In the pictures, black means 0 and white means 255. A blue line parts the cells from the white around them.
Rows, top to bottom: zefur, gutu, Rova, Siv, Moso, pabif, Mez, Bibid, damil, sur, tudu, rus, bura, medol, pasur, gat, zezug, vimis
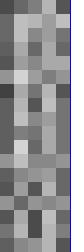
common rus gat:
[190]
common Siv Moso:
[169]
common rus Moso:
[136]
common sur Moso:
[169]
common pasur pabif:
[148]

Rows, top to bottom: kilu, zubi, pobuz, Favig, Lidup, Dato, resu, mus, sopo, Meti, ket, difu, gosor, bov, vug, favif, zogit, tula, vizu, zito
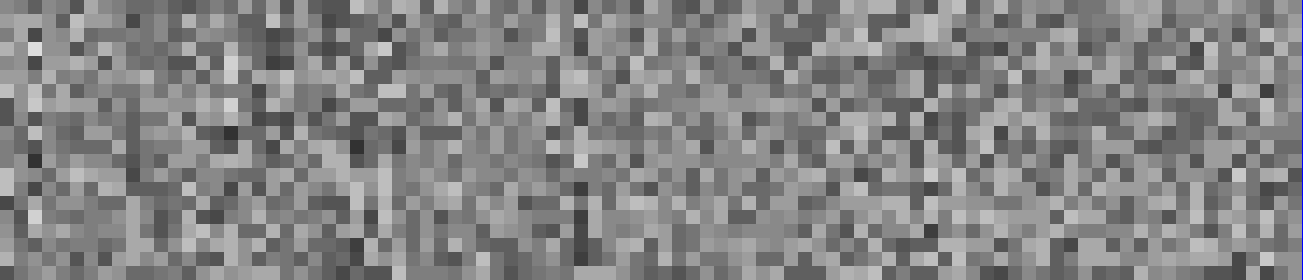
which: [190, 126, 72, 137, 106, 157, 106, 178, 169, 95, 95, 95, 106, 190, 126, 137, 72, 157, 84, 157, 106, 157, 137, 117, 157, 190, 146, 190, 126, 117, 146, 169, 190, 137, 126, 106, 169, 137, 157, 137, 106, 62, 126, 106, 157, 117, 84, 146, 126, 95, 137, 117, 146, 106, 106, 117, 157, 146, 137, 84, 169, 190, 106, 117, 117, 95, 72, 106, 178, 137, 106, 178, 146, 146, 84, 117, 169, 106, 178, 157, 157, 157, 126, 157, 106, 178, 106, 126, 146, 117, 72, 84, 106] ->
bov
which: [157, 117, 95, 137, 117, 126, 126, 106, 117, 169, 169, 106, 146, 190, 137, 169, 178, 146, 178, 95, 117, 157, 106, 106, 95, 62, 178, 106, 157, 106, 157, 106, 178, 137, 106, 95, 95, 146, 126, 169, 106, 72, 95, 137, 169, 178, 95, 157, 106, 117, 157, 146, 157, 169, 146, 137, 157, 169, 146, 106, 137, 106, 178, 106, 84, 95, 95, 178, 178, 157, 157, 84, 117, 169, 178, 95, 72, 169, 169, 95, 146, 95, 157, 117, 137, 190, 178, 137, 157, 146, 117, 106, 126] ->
tula
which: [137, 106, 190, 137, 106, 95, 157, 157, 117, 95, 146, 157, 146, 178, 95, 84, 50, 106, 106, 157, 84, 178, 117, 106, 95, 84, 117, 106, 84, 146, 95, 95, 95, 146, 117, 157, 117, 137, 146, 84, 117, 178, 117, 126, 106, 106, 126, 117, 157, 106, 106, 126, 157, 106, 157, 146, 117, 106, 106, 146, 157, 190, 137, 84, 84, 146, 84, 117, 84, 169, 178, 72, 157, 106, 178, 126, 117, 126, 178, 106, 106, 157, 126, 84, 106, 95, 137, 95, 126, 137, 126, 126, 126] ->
Meti
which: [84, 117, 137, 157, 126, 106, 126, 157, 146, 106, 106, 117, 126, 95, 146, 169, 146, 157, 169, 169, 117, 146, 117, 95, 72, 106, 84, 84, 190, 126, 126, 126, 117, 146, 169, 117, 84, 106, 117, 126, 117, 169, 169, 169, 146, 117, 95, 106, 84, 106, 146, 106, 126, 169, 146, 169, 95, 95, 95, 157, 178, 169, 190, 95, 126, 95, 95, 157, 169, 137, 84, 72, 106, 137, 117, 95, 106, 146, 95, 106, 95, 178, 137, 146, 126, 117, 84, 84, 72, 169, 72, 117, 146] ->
zito
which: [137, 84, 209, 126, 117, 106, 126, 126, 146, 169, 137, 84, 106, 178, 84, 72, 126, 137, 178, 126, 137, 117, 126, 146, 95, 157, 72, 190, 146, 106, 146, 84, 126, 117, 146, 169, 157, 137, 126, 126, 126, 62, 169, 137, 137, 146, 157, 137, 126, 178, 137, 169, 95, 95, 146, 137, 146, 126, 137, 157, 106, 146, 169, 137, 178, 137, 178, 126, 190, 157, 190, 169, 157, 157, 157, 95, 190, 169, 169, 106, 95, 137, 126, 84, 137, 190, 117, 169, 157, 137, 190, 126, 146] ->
favif

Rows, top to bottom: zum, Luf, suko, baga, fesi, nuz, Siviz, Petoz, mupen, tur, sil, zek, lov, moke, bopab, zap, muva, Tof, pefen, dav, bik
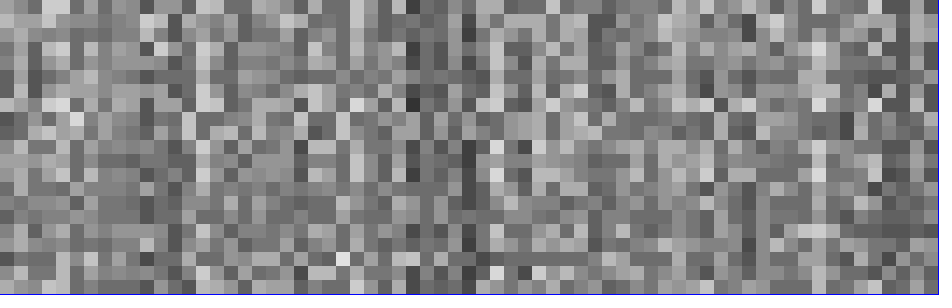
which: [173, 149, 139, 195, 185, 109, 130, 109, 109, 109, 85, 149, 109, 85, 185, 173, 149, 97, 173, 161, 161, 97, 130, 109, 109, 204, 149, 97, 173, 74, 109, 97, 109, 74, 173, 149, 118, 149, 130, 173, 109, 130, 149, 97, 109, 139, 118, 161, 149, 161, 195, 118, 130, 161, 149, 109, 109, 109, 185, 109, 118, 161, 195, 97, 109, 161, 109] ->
bik
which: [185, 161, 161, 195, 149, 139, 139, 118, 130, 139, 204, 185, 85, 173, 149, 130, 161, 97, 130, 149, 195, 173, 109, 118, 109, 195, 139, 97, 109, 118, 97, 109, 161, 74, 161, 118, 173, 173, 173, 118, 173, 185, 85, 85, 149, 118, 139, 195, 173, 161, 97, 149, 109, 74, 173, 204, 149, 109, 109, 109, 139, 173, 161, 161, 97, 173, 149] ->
Luf
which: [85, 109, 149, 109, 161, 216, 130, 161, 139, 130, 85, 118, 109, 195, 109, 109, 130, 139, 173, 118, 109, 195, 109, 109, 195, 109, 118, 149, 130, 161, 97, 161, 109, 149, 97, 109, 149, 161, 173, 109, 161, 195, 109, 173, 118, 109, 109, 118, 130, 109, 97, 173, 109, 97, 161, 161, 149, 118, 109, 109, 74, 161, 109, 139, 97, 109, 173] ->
mupen
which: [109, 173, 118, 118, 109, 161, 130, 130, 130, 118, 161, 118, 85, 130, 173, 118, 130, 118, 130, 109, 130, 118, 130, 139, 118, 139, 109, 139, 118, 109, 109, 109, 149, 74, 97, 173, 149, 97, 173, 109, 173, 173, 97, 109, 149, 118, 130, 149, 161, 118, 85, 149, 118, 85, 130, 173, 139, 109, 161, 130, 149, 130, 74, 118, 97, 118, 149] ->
moke

